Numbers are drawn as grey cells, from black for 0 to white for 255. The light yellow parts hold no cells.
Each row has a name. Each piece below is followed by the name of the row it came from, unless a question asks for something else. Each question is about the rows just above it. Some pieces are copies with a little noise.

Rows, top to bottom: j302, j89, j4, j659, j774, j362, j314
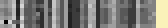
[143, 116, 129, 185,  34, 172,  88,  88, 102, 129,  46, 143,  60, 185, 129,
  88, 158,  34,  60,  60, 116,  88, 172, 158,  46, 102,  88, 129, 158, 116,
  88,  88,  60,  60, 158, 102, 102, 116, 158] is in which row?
j659
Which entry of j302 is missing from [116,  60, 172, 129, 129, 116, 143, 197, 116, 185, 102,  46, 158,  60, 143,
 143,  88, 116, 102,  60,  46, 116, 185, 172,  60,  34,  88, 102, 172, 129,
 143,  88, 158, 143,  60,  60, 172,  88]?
[76]
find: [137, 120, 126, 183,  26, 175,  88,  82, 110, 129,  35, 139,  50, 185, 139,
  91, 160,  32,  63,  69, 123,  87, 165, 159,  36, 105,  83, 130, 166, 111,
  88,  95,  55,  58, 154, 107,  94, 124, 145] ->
j659
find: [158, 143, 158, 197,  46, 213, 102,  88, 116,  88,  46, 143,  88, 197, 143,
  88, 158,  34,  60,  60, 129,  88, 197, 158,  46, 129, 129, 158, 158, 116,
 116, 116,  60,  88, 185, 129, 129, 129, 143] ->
j314
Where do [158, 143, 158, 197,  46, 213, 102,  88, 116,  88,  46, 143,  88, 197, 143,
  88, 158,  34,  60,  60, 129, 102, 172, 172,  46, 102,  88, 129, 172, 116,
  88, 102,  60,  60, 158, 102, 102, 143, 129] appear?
j774

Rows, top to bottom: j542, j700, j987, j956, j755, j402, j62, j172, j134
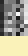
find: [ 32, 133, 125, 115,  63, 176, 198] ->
j542
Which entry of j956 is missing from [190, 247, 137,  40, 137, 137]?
[232]
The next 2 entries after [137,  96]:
[ 96, 247]
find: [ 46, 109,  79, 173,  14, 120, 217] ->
j755

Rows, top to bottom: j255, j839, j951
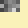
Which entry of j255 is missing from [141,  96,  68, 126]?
[110]
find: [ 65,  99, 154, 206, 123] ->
j951
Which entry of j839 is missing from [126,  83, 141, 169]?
[154]
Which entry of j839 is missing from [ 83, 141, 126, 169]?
[154]
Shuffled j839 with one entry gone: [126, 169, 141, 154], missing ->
[83]

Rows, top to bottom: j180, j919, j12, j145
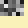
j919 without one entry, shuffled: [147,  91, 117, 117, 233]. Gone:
[105]
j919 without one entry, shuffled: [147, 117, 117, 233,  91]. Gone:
[105]
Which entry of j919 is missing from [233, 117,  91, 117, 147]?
[105]
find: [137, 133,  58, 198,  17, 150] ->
j145

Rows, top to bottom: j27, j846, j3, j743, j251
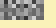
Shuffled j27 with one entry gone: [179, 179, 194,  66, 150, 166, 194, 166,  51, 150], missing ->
[78]
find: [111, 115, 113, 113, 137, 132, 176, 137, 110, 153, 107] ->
j3
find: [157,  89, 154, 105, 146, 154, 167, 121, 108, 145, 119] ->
j743
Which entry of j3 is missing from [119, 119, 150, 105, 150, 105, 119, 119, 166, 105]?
[135]
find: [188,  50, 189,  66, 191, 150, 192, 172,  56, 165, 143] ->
j27

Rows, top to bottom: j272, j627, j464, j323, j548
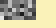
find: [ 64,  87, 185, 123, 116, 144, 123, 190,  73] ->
j272
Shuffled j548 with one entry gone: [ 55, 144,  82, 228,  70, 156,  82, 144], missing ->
[94]
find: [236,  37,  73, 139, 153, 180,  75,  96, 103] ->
j548
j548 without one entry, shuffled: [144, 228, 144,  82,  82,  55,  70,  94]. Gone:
[156]

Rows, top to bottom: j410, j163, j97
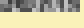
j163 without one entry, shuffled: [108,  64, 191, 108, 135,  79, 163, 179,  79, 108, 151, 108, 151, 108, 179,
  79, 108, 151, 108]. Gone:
[123]
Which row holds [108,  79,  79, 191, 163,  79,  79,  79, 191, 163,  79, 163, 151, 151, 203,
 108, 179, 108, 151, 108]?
j97
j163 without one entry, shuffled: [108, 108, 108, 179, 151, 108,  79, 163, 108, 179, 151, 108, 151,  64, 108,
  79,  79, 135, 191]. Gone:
[123]
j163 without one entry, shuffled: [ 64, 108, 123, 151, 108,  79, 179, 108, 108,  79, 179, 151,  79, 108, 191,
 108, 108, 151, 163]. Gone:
[135]
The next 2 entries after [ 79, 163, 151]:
[151, 203]

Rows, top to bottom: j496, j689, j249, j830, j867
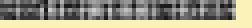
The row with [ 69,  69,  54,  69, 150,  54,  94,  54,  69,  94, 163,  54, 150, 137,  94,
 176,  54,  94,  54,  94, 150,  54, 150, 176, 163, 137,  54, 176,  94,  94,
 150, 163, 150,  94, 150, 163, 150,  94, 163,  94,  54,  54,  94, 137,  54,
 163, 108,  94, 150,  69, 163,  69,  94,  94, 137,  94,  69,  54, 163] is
j830
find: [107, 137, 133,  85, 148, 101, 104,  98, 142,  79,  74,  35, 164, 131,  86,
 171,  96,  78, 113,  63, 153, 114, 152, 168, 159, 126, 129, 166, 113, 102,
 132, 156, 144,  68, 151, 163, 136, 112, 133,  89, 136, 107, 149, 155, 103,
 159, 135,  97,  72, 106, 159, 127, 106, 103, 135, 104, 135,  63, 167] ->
j496
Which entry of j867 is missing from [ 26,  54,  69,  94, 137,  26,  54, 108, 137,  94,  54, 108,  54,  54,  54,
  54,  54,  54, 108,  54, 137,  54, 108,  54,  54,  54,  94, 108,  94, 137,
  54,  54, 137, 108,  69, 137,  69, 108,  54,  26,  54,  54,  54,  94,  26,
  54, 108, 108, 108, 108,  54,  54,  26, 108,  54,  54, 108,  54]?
[121]
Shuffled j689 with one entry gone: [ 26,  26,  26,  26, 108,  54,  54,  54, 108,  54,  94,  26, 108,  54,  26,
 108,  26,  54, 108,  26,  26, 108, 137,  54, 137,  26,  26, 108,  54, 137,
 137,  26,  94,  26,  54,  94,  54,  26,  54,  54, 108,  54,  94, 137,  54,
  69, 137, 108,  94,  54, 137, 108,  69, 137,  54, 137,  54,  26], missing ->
[38]
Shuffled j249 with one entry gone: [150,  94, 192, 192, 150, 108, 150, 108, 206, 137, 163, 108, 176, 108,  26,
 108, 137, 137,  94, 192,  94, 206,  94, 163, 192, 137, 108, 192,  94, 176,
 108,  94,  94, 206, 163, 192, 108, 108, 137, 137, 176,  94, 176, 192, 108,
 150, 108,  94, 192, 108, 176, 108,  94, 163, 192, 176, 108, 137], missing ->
[69]
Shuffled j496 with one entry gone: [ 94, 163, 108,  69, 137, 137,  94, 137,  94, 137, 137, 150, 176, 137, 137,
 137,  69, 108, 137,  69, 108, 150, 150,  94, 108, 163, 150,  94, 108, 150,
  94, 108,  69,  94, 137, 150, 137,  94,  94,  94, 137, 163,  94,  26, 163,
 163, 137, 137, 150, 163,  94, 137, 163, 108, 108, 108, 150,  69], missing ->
[82]

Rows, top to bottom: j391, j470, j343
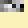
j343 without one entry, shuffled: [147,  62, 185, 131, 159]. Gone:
[198]
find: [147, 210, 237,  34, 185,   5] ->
j470
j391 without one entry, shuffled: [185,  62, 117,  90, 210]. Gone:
[171]

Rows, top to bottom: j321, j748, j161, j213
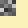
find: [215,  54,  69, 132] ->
j161
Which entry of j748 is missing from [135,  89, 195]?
[103]
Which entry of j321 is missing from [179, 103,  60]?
[119]

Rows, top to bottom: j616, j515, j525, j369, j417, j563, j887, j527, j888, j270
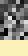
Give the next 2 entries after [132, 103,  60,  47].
[177,  19]
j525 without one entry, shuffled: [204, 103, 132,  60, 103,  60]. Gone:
[74]
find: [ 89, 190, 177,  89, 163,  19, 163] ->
j270
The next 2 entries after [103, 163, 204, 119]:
[60, 89]
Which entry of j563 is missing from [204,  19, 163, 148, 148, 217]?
[33]

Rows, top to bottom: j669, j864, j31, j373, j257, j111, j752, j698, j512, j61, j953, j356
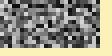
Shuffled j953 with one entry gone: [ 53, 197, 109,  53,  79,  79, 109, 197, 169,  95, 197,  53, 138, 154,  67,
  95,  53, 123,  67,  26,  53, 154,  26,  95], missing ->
[182]
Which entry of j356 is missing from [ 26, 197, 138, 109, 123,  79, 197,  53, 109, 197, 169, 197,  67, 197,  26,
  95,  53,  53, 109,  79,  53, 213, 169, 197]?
[41]
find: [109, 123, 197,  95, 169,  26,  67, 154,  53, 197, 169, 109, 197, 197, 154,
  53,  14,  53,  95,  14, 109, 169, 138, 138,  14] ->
j698
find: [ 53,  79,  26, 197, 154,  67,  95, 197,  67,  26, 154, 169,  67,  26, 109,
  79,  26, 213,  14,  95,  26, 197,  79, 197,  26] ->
j61

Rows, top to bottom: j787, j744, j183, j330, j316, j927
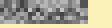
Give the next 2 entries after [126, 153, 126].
[ 84, 153]
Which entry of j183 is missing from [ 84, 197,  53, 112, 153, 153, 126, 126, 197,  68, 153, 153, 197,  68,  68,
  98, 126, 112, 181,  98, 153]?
[140]
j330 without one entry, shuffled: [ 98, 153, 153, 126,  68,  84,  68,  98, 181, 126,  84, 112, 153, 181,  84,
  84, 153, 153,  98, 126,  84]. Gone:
[167]
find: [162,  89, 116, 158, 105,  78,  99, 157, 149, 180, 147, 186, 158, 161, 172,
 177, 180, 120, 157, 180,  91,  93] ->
j787
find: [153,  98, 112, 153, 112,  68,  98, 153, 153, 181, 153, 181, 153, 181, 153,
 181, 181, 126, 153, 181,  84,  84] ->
j787
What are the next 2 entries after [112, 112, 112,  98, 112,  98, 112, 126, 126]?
[181, 153]

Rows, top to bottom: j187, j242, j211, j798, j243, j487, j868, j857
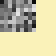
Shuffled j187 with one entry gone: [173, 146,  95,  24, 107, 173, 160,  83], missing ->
[9]
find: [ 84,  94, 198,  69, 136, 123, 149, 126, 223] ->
j242
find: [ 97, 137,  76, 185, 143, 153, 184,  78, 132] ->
j243

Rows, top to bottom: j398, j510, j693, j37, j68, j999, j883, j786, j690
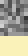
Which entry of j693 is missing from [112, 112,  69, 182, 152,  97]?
[128]
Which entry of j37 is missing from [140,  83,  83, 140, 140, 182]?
[168]

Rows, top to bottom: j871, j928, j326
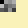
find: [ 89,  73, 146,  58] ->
j326
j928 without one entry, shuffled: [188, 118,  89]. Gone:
[131]
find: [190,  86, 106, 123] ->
j928
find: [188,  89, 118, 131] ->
j928
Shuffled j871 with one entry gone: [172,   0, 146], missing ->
[159]

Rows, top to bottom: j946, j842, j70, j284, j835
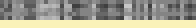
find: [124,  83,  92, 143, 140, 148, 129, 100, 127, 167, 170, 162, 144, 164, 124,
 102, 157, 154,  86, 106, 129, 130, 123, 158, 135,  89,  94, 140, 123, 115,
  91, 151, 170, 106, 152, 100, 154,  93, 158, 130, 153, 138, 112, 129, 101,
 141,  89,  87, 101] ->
j70
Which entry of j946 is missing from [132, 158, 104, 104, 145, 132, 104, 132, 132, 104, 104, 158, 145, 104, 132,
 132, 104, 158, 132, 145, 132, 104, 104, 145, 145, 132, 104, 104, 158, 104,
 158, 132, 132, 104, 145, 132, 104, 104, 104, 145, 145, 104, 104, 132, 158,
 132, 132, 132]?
[118]
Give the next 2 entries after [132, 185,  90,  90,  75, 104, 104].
[75, 63]

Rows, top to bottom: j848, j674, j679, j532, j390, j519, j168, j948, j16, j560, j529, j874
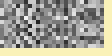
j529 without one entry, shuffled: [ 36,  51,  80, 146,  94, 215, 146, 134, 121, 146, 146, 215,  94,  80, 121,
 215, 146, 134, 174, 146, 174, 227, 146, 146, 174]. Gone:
[159]
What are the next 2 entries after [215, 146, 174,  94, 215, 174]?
[ 80, 215]
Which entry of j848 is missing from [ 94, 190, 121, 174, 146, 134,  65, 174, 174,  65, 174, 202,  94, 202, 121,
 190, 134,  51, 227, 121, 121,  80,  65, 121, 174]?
[107]

